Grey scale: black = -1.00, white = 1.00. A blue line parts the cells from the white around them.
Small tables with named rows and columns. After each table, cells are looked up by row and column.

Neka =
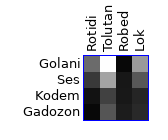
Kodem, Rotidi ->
-0.86
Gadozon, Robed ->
-0.78
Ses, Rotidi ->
-0.55
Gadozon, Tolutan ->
-0.33
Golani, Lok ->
0.21
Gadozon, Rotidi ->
-0.94

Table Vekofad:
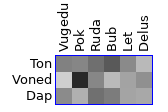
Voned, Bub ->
0.46
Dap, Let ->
0.29
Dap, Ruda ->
-0.12
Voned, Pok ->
-0.69
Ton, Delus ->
0.45
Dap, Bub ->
-0.03
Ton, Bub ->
-0.30
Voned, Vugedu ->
0.62
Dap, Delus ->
0.32
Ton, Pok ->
0.05
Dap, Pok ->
0.38
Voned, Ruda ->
0.06
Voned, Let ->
0.28
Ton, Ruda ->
-0.13
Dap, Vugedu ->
0.09
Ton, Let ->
0.08
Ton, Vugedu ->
0.01
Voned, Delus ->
0.13

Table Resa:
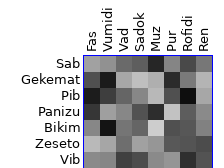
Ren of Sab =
-0.07
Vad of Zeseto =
-0.14
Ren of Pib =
0.31
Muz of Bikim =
0.61
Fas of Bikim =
0.06
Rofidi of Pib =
-0.89
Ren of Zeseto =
-0.40

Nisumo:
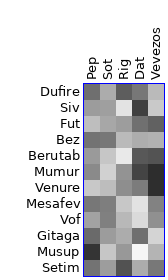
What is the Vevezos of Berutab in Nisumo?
-0.35
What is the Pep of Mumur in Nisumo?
0.08
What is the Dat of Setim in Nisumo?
0.35
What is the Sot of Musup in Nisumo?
0.55
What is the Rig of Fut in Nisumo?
0.23
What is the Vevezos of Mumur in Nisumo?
-0.65
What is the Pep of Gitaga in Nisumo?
-0.17
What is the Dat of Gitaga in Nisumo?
-0.13
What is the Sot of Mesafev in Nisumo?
-0.01
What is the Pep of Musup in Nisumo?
-0.59
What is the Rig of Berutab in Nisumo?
0.83
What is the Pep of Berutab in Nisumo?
0.21
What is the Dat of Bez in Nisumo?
0.36
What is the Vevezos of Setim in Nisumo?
-0.06
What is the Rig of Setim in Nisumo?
-0.36
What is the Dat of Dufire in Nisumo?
-0.07
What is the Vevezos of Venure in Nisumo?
-0.64
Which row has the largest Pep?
Venure

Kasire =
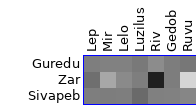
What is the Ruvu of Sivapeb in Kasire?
0.05
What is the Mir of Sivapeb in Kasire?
-0.02
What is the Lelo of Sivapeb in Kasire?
-0.01
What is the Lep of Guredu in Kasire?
-0.01
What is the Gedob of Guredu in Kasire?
-0.02
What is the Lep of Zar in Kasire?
-0.13
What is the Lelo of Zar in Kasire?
0.08
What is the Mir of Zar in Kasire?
0.31
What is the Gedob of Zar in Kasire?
-0.02
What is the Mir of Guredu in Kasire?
0.01
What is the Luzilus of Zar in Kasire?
-0.01
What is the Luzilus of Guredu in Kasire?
-0.05
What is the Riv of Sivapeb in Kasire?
0.00
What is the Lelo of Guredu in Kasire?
0.01
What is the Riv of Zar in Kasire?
-0.76
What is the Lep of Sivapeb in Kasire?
-0.01
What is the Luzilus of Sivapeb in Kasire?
-0.17
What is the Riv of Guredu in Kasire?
0.10

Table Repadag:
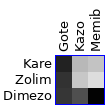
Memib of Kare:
0.53
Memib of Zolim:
0.73
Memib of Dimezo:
-0.98
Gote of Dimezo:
-0.58
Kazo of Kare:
0.44
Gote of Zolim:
-0.61
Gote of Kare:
-0.73
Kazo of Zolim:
0.56
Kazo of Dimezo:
-0.38

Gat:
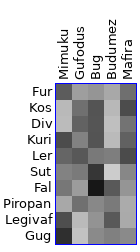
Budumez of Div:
0.50
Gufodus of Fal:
0.22
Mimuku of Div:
0.47
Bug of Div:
-0.33
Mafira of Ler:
-0.41
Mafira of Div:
-0.10
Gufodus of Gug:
0.52
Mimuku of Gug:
-0.63
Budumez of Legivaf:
-0.30
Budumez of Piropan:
-0.04
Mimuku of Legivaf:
-0.39
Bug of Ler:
-0.05
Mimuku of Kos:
0.45
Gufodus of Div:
-0.23
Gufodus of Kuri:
0.02
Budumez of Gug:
0.00
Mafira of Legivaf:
0.33
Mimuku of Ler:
-0.21
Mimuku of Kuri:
-0.40
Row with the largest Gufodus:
Gug

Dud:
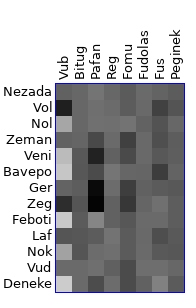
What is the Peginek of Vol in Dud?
-0.34
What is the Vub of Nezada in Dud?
-0.24
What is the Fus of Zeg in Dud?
-0.12
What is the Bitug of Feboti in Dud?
-0.29
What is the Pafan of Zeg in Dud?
-0.97
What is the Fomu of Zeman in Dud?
-0.50
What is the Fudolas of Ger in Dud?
-0.24
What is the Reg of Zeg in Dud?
-0.24
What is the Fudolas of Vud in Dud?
-0.14
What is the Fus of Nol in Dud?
-0.35
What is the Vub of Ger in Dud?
-0.22
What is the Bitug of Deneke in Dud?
-0.17
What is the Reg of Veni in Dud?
-0.24
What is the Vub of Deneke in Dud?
0.60
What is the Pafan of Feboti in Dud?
0.04
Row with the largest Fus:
Deneke

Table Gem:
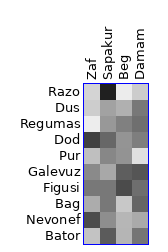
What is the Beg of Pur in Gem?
0.15
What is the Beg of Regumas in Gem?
0.00
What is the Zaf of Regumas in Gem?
0.86
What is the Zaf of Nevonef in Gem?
-0.40
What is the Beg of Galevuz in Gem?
-0.26
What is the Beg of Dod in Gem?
0.16
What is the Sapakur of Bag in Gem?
-0.06
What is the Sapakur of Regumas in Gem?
0.19
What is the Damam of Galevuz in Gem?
-0.33
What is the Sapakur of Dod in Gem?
-0.19
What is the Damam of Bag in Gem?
-0.21
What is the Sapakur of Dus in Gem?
0.27
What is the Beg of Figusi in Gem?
-0.41
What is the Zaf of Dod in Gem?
-0.50
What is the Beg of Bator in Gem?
0.42
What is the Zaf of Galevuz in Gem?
0.08
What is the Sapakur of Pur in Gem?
0.06
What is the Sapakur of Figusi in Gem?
-0.06
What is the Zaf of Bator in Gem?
0.53
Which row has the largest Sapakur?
Galevuz

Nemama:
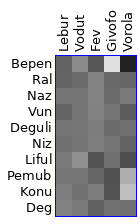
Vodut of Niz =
-0.10
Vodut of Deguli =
-0.07
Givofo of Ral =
-0.18
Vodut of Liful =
0.13
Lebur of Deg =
0.01
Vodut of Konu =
-0.11
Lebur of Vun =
-0.21
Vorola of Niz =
-0.23
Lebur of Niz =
-0.13
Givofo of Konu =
-0.35
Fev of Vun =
0.01
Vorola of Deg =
-0.12
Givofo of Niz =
-0.10
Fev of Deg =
-0.24
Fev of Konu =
-0.03
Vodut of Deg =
-0.06
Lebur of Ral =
-0.21
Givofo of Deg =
-0.11

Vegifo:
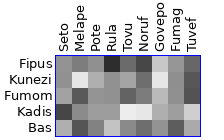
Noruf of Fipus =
-0.44
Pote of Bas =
0.02
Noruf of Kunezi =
-0.14
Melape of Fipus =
-0.02
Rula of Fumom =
0.14
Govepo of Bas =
0.15
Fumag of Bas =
-0.27
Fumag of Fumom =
0.13
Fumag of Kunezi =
0.12
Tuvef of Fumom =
-0.35
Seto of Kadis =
-0.45
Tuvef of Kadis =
0.62
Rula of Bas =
0.53
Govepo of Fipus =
0.57

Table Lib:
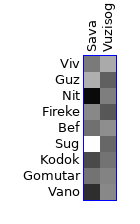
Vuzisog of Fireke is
-0.32
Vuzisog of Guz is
-0.25
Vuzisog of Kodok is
-0.10
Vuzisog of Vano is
0.07
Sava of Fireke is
0.07
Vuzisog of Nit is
-0.01
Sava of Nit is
-0.92
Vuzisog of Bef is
0.11
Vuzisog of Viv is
0.33
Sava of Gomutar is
-0.10
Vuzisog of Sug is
-0.19
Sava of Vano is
-0.64
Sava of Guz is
0.37
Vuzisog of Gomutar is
0.03
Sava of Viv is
-0.04
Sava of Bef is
-0.12
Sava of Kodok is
-0.42
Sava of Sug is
0.99
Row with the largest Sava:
Sug

